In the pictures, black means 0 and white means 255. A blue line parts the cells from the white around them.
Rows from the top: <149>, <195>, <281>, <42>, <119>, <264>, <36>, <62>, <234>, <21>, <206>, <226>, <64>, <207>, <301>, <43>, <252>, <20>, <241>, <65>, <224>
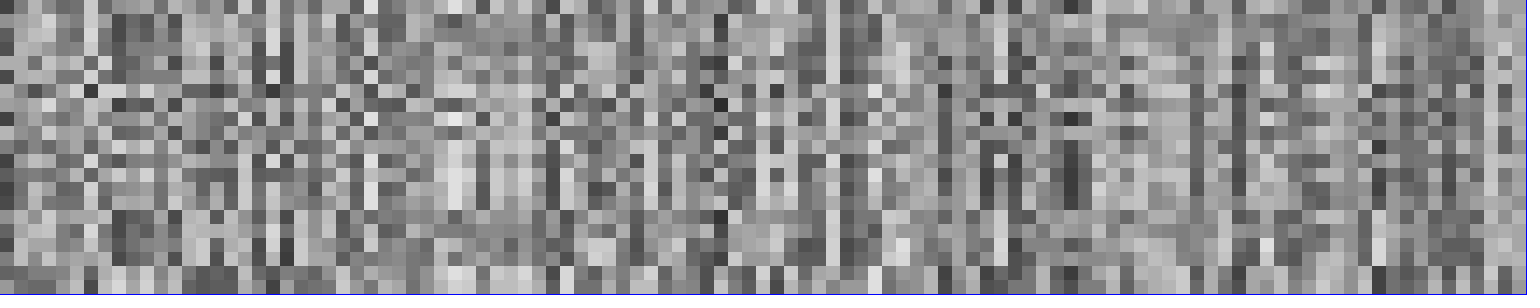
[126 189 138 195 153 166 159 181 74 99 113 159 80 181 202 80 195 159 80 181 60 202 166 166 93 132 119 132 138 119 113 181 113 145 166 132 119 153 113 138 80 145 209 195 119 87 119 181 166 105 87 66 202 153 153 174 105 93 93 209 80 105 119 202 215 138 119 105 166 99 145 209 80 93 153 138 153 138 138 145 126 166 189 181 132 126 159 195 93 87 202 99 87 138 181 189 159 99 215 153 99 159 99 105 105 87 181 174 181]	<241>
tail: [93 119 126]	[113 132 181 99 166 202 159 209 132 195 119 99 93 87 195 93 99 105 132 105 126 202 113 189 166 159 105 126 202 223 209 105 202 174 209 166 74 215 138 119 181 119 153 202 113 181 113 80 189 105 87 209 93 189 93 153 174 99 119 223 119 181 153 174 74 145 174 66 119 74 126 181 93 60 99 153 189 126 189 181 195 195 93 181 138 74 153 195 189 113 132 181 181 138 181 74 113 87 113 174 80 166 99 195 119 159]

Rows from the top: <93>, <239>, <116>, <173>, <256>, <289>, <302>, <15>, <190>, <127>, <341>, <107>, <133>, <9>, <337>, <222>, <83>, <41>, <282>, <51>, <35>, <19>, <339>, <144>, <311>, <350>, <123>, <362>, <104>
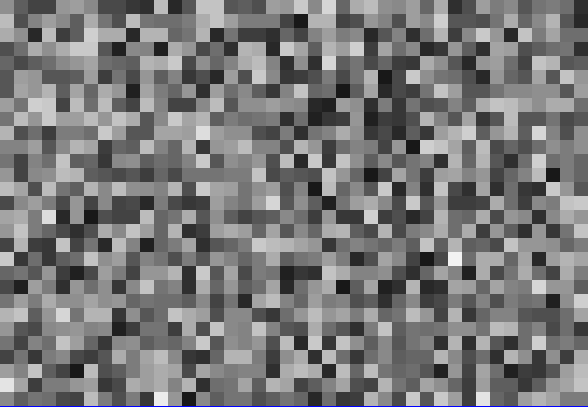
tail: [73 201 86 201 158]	[61 228 102 86 158 180 164 124 124]
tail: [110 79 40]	[150 102 86 164 86 195 150]
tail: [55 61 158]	[131 116 158 214 86 143 94 32 116 158 172 137 73 201 86 150 61 61 67 172 110 61 137 124 195 201]
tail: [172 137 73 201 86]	[150 61 61 67 172 110 61 137 124 195 201]
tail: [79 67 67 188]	[102 116 172 86 143 94 67 86 94 137 110 61 150 55 55 207 61 79 40 67 180 110 102 172 73 150 137 47 137 172 150]
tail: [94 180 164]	[67 94 131 164 79 67 180 116 94 164 143 102 61 158 94 94 55 94 150 164 195]
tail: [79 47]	[102 164 131 32 172 73 116 172 110 67 172 124]

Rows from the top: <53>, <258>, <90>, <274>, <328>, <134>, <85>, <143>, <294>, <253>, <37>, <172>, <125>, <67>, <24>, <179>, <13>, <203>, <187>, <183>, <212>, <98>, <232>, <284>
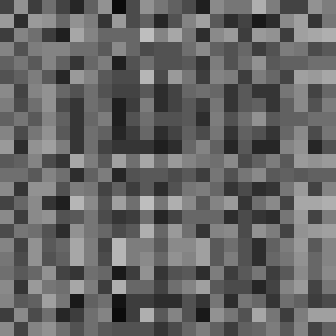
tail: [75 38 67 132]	[154 67 118]
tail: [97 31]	[61 125 45 67 89 61 118 53 89 97 53 97 138 82 125]
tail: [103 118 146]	[103 132]
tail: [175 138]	[89 132 154 53 111 138 67 167 167 175]

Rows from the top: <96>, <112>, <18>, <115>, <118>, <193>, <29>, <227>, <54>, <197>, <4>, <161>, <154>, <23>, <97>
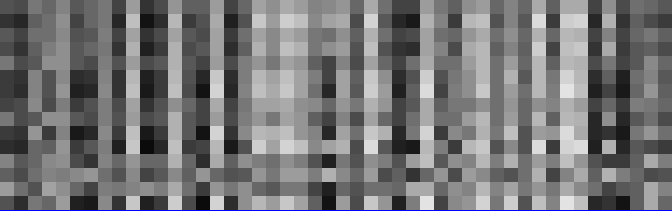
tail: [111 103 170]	[170 103 143 131 183 131 162 119 149 119 170 137 111 67 88 96 170 131]
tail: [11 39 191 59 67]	[183 25 82 205 162 211 191 137 162 177 75 219 88 32 25 183 125 59 183 199 82 137 82 219 59 211 219 32 177 39 88 75 59]

